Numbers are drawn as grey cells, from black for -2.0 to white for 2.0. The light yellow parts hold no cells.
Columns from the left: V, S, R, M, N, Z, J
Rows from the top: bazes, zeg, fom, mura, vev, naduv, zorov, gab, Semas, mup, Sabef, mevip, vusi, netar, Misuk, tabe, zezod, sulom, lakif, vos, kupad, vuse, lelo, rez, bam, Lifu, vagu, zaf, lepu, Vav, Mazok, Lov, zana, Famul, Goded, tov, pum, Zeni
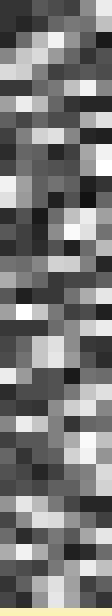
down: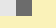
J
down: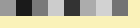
N
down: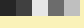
J
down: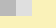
R
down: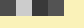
Z

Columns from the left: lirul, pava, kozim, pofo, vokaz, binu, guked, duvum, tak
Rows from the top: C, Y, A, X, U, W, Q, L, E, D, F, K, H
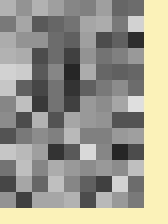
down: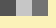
lirul
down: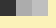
pofo
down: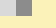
binu
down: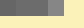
pofo
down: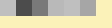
pava

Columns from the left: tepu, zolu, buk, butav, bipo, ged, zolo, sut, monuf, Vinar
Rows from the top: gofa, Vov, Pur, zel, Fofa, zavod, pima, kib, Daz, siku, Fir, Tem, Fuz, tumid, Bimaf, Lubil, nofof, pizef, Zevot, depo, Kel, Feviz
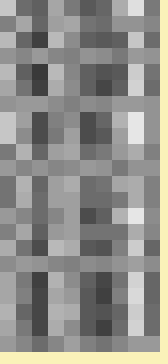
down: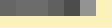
buk
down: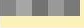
zolu
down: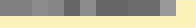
Vinar
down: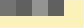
ged
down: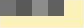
ged
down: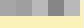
butav
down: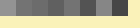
zolo

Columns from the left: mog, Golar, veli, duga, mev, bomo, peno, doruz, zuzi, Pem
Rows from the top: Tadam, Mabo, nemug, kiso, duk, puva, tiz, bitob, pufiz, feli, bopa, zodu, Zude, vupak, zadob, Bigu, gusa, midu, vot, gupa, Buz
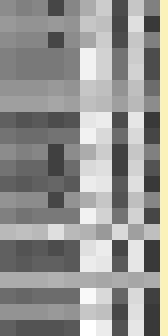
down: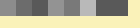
mev
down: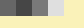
duga
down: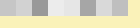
peno
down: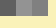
mog

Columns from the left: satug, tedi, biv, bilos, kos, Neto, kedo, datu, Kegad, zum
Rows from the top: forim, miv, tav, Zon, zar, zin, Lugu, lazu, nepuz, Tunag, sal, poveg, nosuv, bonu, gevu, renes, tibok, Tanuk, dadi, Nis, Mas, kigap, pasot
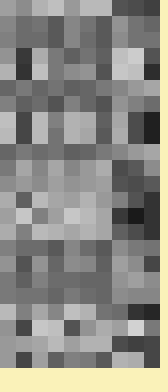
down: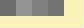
biv
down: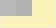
Neto
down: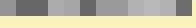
Neto
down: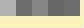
Neto
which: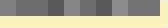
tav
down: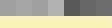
bilos

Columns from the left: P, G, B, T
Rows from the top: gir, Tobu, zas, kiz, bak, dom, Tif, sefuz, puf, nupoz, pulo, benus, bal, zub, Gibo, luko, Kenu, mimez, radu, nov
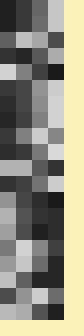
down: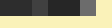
T
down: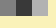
G
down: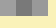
P
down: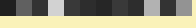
P
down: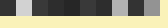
P
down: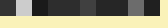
T

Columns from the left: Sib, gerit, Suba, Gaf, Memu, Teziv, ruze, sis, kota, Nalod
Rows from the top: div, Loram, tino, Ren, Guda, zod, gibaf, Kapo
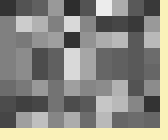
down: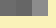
Nalod
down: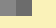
kota
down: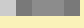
gerit
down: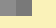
gerit
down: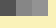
Teziv

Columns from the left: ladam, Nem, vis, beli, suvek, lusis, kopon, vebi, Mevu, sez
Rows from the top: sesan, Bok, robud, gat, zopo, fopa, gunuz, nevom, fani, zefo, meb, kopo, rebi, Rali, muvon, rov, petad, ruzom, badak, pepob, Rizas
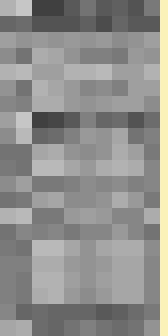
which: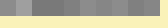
kopo
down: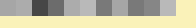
beli
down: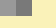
suvek
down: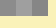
lusis
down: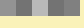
Nem

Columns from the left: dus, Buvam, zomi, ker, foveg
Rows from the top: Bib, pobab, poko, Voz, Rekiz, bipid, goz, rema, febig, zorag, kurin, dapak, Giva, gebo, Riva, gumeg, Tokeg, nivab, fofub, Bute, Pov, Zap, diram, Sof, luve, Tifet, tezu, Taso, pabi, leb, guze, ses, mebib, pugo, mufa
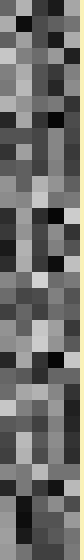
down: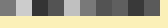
foveg
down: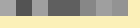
Buvam

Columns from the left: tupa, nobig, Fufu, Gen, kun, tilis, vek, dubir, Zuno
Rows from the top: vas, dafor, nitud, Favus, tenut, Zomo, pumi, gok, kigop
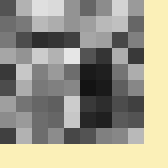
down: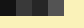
tilis
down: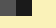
tilis
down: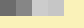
kun
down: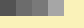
tupa
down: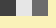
kun
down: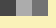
dubir
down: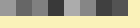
Zuno

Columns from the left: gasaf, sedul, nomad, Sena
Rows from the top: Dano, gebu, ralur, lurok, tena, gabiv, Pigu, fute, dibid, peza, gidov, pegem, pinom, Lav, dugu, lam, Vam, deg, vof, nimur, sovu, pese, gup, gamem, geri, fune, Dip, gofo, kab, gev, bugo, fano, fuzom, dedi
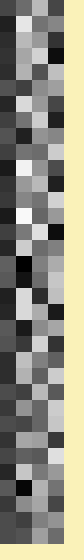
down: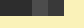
gasaf
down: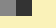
Sena
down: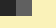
gasaf

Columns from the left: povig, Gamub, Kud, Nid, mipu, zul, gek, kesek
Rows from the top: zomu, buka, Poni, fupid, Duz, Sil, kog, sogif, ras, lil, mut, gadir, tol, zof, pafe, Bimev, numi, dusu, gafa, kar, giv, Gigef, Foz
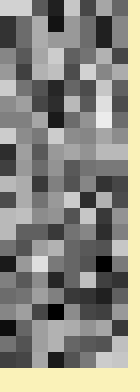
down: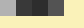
gek
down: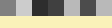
povig
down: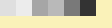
gek
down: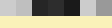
Nid

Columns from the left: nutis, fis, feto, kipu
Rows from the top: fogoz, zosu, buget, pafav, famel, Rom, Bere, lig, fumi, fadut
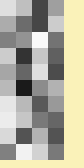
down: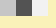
fis
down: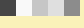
feto

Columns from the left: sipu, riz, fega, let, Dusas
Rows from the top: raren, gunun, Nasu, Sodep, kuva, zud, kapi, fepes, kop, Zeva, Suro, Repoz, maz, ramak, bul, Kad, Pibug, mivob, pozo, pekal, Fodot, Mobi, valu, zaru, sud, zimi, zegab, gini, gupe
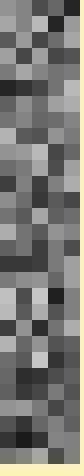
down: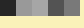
Dusas
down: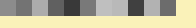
sipu
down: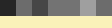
let
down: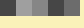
fega
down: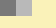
Dusas
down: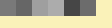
Dusas
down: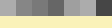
Dusas

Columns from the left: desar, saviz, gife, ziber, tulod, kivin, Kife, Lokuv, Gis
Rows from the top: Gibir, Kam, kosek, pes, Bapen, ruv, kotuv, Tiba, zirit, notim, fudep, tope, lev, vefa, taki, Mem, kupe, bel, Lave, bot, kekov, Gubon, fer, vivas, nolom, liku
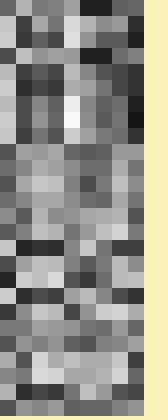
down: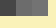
Lokuv
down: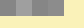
kivin
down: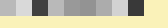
ziber
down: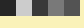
desar

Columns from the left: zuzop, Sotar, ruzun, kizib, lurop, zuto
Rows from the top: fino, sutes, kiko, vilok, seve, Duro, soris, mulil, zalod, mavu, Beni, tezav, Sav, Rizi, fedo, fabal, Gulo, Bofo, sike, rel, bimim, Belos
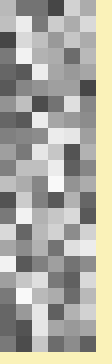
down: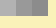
lurop
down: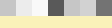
kizib
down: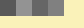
zuzop
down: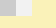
Sotar

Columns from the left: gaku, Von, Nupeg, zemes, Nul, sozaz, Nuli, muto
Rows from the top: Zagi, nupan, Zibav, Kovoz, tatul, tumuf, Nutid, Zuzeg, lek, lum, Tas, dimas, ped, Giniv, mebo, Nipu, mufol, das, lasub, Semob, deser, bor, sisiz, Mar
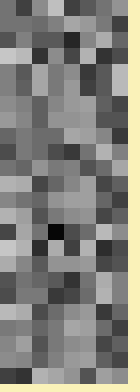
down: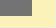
gaku
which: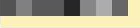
Zibav
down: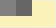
muto

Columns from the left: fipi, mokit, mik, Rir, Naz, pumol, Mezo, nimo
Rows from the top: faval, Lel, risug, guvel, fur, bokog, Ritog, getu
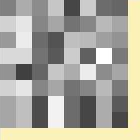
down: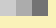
Naz
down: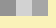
fipi
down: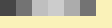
Naz
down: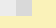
mokit
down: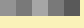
nimo
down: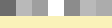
Mezo

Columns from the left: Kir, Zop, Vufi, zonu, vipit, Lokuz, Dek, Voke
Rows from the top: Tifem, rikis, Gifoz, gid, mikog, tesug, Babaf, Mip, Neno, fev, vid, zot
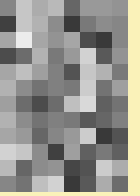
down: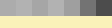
Vufi
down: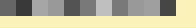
vipit
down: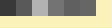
Dek
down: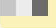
Zop
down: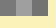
Voke
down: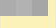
Vufi

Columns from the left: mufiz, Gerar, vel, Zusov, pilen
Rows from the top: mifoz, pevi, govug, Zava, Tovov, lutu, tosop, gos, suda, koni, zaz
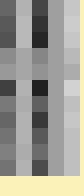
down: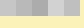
pilen
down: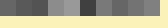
mufiz
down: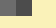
vel

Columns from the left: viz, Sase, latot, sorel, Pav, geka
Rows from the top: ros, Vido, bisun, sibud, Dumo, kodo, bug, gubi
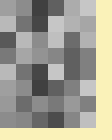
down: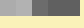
Pav
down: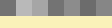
Sase
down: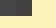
latot
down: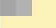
geka

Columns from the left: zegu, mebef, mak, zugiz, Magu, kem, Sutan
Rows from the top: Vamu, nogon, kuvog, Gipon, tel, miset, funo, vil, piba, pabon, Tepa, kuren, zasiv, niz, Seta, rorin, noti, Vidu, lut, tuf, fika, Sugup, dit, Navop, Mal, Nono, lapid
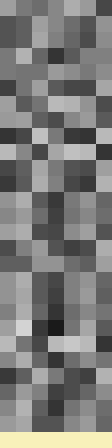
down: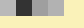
Sutan
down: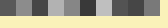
Magu

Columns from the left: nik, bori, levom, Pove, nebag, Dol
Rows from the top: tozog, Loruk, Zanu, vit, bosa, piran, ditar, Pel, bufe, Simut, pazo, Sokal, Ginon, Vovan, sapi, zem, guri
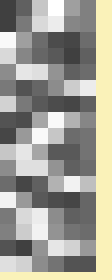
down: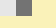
Pove
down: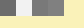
nik
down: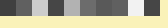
nebag

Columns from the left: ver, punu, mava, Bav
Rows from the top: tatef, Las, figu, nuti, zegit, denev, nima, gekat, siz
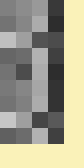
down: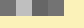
ver
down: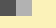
mava

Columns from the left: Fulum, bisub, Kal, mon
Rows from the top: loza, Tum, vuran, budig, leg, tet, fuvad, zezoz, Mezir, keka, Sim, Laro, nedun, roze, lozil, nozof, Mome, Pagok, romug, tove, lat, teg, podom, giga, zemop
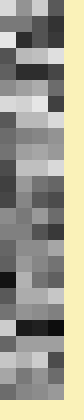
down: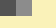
Kal
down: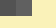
Fulum
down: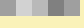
bisub
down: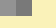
bisub

